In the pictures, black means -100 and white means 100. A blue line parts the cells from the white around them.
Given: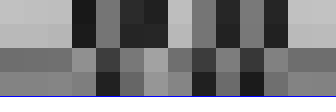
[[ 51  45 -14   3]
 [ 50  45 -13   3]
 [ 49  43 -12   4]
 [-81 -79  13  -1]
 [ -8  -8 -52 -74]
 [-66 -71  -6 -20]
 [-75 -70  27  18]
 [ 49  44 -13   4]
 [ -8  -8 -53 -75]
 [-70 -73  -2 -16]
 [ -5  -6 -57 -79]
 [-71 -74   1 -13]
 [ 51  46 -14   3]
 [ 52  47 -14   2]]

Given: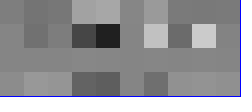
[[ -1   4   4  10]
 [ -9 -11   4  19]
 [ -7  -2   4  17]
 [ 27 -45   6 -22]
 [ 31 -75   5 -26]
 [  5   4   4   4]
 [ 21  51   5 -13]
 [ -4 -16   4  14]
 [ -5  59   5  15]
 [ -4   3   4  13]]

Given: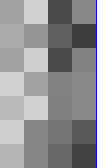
[[ 25  33  25  63  46  62  41]
 [ 63  16  62  28  64   4   4]
 [-42 -24 -42   1   0  -9 -19]
 [  7 -53   2   8   8 -31 -48]]

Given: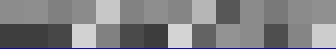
[[ 10 -51]
 [ 11 -51]
 [  0 -44]
 [  9  65]
 [ 56   1]
 [  2 -42]
 [ 11 -52]
 [  4  66]
 [ 43 -22]
 [-32  15]
 [  9   9]
 [ -5 -39]
 [  9   4]
 [ 13  61]]

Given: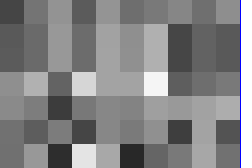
[[-46 -30 -29  12   8 -11 -12]
 [ -9 -17 -17  39  -2 -27  19]
 [ 15  19  19 -22 -53  -3 -65]
 [-29 -15 -15  68  -6 -46  79]
 [ 16  27  28  28   6   6  32]
 [-14  12  13  28   3  -4 -69]
 [ -5  38  38  92  25  13 -21]
 [  5 -45 -45 -26  20 -51  -5]
 [-13 -23 -23 -14  27  28  31]
 [ 11 -30 -30  -5  36 -35 -11]]

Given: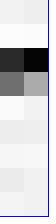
[[ 90  98 -67 -13  96  86  93  84  91]
 [ 87  97 -96  34  90  87  94  89  89]]

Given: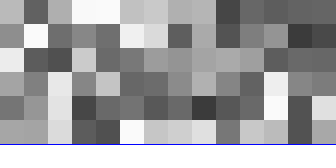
[[ 46  11  85  29  -8  30]
 [-24  96 -28   0  18  29]
 [ 37 -14 -37  82  78  72]
 [ 95   6  59   5 -44 -28]
 [ 96 -13 -17  54 -18 -37]
 [ 51  88  -6 -19 -10  96]
 [ 58  71  22 -15 -31  55]
 [ 38 -26  16   9 -18  62]
 [ 42  33  29  39 -54  76]
 [-45 -35  33   4 -32  -7]
 [-19  -1  25 -23 -18  57]
 [-27  16 -27  87  96  47]
 [-22 -54 -18   5 -36 -36]
 [-21 -43 -19  -3  76  32]]

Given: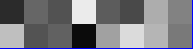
[[-66  50]
 [-20 -35]
 [-36 -24]
 [ 84 -91]
 [-28  26]
 [-43  72]
 [ 36  42]
 [  2  -5]]

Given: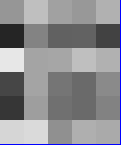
[[ 18 -71  81 -45 -58  68]
 [ 50   3  29  29  24  71]
 [ 26 -24  30  -8 -12  13]
 [ 19 -23  50 -17 -17  37]
 [ 39 -48  39   8   2  33]]
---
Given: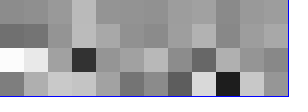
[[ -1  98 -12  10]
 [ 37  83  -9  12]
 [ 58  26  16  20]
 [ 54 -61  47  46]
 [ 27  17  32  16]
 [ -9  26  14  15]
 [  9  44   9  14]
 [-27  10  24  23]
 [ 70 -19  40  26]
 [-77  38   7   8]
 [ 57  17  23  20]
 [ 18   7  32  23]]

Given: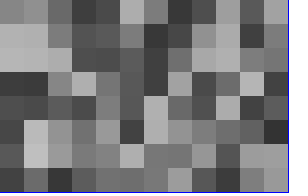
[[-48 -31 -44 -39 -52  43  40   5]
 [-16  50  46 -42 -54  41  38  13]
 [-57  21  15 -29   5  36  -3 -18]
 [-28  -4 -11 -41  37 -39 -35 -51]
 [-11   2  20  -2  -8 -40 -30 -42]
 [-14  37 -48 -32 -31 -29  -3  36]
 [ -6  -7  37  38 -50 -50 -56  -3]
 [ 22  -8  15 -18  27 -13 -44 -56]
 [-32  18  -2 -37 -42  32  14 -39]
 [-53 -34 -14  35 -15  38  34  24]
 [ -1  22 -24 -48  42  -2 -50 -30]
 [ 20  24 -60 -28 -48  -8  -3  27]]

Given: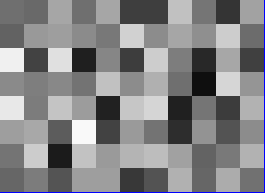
[[-20  -9  24  82   8  88 -23 -13]
 [ -3  60  32  -3  -1 -48  20 -18]
 [-34 -79 -28  54   7  76  24  30]
 [ 24  52  95  22 -10 -76   9 -13]
 [ 24  21 -48 -74  51   5  -6  30]
 [-56  41  21  55  10 -52  64 -51]
 [-35  48 -10  67  38  61  10 -51]
 [ 39  26 -65 -75 -13  -2  30  51]
 [-20 -22  15  -8 -88 -69  12  -8]
 [ 35  -5 -35 -53  68  31  61 -59]
 [-11  40  10  40  17 -50 -15  27]]

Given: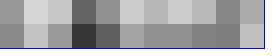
[[  8  18]
 [ 52  68]
 [ 21  57]
 [-58 -22]
 [-24  14]
 [ 29  61]
 [ 13  43]
 [ 13  61]
 [  1  45]
 [ -1   4]
 [ 50  35]]

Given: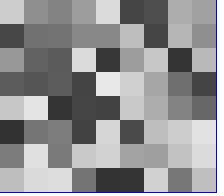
[[ 49  -3 -61  56 -28  19 -44  61]
 [ 71  76  -8  79 -33 -23 -11  12]
 [ 73  -4  -2 -59 -28 -29 -10   3]
 [ -9  58 -48 -46 -47  72   7  23]
 [-60  65  68 -48  82 -57   7  72]
 [-59  28 -42  58  63  23  49 -46]
 [ 64  25  49  36  30  56 -46 -39]
 [ -7  52  61   3 -13 -59  43  36]
 [ 50  72  77 -19 -47  45  12  26]]

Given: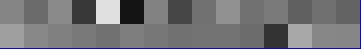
[[ 25   4]
 [  7 -16]
 [  0   8]
 [ -5 -56]
 [-11  76]
 [ -1 -84]
 [ -7   2]
 [-11 -45]
 [-10 -11]
 [-10  14]
 [-15 -11]
 [-60  -4]
 [ 32 -25]
 [  6 -12]
 [  5 -22]]
